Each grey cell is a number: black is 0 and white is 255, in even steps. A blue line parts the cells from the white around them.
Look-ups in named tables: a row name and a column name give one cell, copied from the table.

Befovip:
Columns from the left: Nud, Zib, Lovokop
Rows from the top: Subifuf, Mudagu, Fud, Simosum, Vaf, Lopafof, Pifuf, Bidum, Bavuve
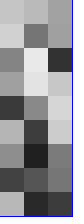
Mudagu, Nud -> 209
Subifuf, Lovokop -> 162
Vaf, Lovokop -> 214
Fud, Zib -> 233
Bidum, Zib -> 85
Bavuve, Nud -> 184
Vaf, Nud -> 58
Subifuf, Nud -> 197
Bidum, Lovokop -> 118
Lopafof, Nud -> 181
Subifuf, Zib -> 186
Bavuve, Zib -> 41
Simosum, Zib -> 227
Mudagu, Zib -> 117
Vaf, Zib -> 137
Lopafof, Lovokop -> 204
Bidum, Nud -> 66
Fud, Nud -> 132
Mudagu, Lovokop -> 160

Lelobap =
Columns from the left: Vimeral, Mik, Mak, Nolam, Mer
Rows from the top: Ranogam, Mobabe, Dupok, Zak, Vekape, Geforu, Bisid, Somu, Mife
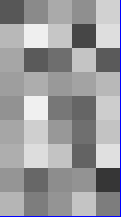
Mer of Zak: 184
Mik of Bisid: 221
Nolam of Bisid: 99
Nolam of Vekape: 101
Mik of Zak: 173
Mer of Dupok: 90
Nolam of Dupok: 196
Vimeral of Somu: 149

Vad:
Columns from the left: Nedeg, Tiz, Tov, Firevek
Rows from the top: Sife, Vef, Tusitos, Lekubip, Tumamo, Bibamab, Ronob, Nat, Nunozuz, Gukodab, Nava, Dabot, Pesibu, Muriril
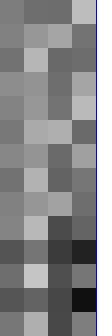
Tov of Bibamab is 175
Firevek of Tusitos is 109
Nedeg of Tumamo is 131
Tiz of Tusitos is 182
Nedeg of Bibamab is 120
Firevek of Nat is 118
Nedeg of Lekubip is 141
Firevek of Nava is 34
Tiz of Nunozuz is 150
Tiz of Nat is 178
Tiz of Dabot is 197
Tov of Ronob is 106
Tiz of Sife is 110
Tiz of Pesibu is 99
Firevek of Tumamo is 186
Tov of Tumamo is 115
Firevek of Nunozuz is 110
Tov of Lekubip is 110
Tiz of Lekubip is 147
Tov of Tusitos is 105
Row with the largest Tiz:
Dabot

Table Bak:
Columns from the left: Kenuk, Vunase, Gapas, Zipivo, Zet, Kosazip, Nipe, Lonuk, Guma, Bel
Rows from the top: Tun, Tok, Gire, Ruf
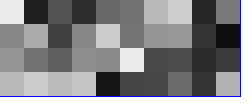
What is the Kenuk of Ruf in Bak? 186
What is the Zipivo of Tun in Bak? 46
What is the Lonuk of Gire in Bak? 75
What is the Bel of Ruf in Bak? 178
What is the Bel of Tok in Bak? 14
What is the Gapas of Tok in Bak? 64
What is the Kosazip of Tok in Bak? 115
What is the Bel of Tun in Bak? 120
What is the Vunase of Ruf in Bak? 204
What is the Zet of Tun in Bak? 104
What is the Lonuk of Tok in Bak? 151
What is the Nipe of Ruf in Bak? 72
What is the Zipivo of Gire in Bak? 142
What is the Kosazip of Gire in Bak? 235

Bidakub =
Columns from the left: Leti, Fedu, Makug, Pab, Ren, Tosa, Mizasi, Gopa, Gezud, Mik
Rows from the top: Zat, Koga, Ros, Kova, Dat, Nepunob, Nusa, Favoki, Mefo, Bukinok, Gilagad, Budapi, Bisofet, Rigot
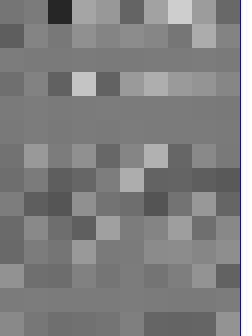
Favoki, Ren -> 125
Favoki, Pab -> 102
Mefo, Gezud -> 152
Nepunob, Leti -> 121
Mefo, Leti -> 125
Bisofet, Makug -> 123
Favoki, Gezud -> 94
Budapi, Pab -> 129
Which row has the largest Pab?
Kova

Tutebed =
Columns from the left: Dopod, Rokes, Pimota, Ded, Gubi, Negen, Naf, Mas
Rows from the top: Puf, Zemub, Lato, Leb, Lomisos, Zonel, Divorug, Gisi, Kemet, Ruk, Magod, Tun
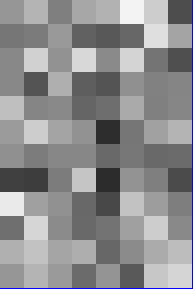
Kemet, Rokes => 160
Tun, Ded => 107
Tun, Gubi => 148
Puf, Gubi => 178
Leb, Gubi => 84
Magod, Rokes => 194
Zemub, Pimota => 153
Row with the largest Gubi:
Puf

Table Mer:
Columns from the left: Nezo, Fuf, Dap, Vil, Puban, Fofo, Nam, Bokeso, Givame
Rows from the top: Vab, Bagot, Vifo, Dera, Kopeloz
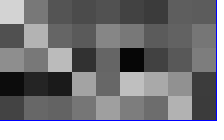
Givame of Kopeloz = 59
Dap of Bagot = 101
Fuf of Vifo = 120
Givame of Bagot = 118
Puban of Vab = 81
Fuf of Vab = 120
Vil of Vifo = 49
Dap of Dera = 26
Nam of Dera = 169
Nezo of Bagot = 80
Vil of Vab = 75
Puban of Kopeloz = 159
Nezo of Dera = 12
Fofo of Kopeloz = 125
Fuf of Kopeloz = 103
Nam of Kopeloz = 109

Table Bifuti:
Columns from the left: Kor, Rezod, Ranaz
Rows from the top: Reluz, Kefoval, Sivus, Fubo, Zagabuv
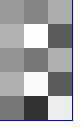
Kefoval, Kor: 177
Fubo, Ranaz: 90
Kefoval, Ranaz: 90
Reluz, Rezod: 132
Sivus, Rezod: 119
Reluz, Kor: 153
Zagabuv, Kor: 119
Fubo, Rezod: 249
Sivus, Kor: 146
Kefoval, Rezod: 254
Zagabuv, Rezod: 49
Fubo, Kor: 175
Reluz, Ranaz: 172
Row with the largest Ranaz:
Zagabuv

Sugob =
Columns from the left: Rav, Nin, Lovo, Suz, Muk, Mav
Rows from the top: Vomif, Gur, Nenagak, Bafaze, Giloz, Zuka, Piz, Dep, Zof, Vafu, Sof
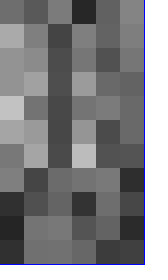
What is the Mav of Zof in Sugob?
71
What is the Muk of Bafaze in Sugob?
105
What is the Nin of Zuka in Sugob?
154
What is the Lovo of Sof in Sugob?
113
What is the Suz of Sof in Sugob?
103
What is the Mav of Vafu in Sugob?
43
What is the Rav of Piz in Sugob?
120
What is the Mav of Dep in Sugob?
46
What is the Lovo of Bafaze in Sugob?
78
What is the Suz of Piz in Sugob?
188
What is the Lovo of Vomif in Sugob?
123

